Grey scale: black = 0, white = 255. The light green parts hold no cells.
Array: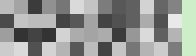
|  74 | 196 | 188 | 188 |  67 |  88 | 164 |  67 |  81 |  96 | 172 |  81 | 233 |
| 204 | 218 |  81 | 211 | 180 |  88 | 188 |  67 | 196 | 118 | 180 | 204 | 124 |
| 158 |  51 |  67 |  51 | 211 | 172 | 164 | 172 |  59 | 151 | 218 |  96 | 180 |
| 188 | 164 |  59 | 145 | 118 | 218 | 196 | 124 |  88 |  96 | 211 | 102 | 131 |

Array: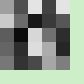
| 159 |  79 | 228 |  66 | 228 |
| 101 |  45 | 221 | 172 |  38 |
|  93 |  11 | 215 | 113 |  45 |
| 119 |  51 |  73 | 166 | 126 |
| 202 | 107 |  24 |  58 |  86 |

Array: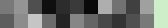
|  93 | 140 | 197 | 108 |  36 | 134 | 101 |  72 |  51 |  79 | 121 |
| 121 | 148 |  79 |  15 |  44 |  58 |   9 | 174 | 114 |  64 | 160 |

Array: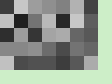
|  61 | 199 | 157 | 143 | 129 | 178 |  67 |
| 135 | 135 | 143 | 108 |  75 | 115 | 102 |
| 193 |  32 | 115 | 185 |  40 | 199 |  94 |
| 193 |  75 |  81 |  81 |  61 |  88 | 171 |
|  46 | 157 |  53 | 164 | 171 | 102 |  88 |

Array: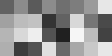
| 181 | 216 | 238 |  82 |  32 | 246 | 188 |  66 |
| 161 | 188 | 194 |  52 |  98 | 216 | 118 |  74 |
|  98 | 140 |  90 | 140 | 111 | 125 | 154 | 231 |
| 175 |  60 |  82 | 224 | 104 | 168 | 200 | 231 |

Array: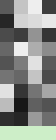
|  90 | 196 | 238 |  61 |
|  83 | 124 | 225 |  90 |
|  38 | 211 | 219 | 231 |
| 116 | 103 | 196 |  75 |
| 103 | 238 | 173 | 140 |
|  46 |  38 | 154 | 109 |
|  75 |  61 | 147 |  53 |
| 225 |  53 | 116 | 166 |
| 188 |  23 |  96 |  83 |
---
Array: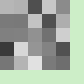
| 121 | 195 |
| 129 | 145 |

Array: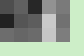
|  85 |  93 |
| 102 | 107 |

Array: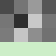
|  46 | 201 |
| 197 | 142 |

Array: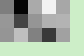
|  68 | 149 |
| 191 | 129 |

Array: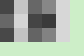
| 213 |  69 |
| 195 | 100 |

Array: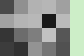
| 180 | 184 |
| 108 | 126 |

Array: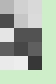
| 198 | 219 |
|  82 |  82 |

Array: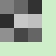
| 199 | 191 |
|  70 | 101 |
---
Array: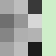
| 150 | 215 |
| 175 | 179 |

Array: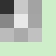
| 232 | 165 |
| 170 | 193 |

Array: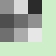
| 108 | 144 |
| 171 | 231 |

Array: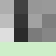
|  53 | 162 |
|  43 | 123 |

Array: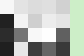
| 243 | 207 |
| 116 | 248 |

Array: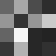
|  52 | 150 |
| 246 |  39 |
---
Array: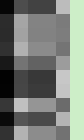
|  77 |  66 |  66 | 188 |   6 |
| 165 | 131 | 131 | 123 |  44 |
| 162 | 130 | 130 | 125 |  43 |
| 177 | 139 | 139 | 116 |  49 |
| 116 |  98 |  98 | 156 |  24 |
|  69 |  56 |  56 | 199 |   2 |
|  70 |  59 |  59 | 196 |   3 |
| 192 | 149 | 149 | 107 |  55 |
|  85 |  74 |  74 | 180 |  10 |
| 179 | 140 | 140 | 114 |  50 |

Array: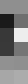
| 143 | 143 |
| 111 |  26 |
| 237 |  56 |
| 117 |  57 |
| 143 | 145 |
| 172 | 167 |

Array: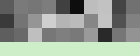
| 122 | 118 | 125 |  64 |  14 | 189 | 194 |  68 | 113 |  92 |
| 116 | 149 | 207 | 180 | 187 | 134 | 196 |  81 | 129 |  58 |
| 105 | 191 | 119 | 127 | 121 | 154 |  41 | 118 | 147 |  94 |

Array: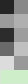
| 137 |  37 |
| 176 | 155 |
| 157 |  44 |
| 192 | 106 |
| 153 | 220 |

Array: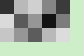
| 185 | 208 | 134 |  59 |  49 |
|  90 | 150 |  19 | 124 | 218 |
| 150 |  92 | 185 | 220 | 198 |

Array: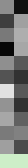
|  16 | 142 |
| 160 |  62 |
| 174 | 121 |
| 167 |   7 |
|  88 | 143 |
|  50 |  83 |
|  88 | 225 |
|  49 | 147 |
|  97 | 167 |
| 129 | 122 |
|  75 | 159 |
